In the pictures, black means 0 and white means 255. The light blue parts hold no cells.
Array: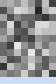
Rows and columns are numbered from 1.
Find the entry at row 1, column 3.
148
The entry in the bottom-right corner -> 65
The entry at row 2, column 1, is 79
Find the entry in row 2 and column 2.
148
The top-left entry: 164
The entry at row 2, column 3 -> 217
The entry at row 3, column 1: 164
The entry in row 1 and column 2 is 176
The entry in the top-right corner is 65
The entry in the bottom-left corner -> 148
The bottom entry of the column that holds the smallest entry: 93
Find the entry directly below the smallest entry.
79
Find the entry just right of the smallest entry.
176

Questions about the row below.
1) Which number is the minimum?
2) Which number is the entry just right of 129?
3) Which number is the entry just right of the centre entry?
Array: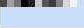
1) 5
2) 213
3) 86

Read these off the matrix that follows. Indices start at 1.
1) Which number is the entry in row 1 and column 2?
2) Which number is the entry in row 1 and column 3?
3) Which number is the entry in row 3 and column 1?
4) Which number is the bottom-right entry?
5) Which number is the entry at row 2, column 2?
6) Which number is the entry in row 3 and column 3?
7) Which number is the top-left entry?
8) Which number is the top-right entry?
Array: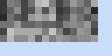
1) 128
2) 114
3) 40
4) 153
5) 99
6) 85
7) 56
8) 169

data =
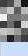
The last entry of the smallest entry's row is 21
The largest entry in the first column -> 240
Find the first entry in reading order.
63
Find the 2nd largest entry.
212
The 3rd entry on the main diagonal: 119
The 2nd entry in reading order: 79
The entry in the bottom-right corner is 63

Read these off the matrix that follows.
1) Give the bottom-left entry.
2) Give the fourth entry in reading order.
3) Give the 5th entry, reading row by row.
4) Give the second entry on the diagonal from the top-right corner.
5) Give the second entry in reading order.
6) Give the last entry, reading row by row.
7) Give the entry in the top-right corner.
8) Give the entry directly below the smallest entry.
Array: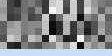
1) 178
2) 110
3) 125
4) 96
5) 68
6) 96
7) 110
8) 219

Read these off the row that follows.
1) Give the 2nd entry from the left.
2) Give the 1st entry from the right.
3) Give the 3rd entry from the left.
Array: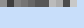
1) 62
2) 200
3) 129
